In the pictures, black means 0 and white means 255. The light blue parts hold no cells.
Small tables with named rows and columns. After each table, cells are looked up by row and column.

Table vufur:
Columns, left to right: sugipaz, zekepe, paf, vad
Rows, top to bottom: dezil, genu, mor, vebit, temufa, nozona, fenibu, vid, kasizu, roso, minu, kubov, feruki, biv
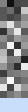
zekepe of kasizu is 124
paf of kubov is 94
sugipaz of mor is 88
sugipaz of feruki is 229
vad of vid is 108
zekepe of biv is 119

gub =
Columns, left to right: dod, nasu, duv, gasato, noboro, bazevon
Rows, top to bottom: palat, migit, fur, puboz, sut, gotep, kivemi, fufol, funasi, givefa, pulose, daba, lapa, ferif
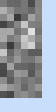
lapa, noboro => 128
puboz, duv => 134
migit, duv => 116
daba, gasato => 114
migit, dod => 176
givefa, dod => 77
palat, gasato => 119
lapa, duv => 137
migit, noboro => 104
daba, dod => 140
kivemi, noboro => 210
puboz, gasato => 198
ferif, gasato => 142
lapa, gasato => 104
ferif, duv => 133
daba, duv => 131
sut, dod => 167
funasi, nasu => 119
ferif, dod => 82
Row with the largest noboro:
sut

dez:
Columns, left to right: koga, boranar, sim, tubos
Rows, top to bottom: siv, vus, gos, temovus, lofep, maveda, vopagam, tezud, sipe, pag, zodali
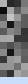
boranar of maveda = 169
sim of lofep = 119
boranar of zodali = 48
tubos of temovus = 93
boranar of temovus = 22
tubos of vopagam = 82
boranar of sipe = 152
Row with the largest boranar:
gos

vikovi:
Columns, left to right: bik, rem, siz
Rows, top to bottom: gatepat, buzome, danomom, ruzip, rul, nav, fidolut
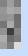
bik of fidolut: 160
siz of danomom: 110
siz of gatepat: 124
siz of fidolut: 220
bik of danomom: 146
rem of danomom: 150
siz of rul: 134
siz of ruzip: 112
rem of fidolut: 126
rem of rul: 61
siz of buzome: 162
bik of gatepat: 131
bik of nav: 173

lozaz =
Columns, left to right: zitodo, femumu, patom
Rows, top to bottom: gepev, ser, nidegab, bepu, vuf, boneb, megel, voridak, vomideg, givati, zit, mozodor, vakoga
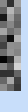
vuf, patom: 133
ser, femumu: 182
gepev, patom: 160
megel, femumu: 143
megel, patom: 140
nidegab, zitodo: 23
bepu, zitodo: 108
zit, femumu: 50
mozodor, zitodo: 103
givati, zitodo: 132
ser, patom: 133
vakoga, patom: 55
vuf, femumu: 111
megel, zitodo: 65
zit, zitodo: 49
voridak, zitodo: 109
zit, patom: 101

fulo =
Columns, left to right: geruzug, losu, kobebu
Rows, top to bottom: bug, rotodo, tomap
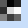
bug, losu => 4
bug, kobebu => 37
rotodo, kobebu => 253
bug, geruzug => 89
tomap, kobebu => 101
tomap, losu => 62
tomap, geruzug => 132
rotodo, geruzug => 46
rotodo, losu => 218

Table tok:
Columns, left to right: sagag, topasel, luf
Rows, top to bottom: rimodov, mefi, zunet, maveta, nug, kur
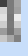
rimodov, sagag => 64
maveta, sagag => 205
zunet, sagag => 225
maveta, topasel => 121
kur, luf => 128
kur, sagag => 199
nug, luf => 157
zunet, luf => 235
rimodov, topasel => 123
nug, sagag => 156
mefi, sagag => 213
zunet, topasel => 118
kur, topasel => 167
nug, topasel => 117
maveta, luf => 202
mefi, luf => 160
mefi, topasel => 123
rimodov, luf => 166
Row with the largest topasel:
kur

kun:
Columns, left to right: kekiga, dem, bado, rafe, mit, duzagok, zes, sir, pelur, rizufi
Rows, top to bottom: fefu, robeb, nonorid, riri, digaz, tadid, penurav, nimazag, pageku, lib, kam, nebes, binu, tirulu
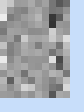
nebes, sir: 132
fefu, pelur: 88
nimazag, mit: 163
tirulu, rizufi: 162
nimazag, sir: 118
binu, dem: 143
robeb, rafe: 130
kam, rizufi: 120
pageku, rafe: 142
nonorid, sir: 55
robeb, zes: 146
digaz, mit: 140

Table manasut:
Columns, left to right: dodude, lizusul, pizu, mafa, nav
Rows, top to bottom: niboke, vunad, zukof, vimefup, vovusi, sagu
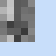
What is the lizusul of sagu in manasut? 188
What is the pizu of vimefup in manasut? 83
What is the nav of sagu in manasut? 117
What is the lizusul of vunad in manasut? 199
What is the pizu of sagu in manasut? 63
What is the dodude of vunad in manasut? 180
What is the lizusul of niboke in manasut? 195
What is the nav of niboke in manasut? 134
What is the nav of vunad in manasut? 108
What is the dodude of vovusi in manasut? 119
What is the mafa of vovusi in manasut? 57
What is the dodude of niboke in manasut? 143
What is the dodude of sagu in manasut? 145

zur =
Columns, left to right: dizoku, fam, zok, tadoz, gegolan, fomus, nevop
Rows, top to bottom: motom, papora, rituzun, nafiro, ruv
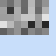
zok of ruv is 146
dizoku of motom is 135
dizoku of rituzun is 158
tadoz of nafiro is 162
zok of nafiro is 146
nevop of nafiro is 38
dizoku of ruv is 96
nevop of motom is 147
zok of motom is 153
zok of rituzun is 172
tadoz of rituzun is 198
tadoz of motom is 106
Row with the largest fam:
nafiro

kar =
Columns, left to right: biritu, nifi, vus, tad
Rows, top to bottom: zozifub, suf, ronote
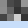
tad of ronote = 52
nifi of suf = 99
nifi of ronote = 120
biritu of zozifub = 138
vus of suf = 51
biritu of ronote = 68
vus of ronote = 207
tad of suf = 79
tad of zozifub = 150
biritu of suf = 141
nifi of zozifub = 74
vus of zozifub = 62
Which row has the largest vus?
ronote

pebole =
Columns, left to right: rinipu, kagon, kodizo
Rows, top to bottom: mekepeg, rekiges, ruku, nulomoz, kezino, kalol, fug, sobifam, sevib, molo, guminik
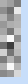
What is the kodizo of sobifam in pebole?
184
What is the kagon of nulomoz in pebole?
174
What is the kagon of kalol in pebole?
249
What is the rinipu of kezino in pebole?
166
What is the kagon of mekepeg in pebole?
159
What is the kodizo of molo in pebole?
181
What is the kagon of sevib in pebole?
180
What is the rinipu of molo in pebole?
178
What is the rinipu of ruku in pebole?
179
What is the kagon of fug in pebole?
61
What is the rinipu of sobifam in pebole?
209
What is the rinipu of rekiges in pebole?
142
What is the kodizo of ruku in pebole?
176
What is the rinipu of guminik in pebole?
138
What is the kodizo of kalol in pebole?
142
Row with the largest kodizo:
rekiges

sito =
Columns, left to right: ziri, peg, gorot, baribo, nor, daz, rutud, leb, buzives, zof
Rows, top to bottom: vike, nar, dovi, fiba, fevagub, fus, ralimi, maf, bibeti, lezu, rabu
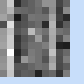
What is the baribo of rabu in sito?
95
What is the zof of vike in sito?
99
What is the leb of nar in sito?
142
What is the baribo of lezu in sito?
88
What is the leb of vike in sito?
146
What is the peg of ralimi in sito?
202
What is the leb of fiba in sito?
180

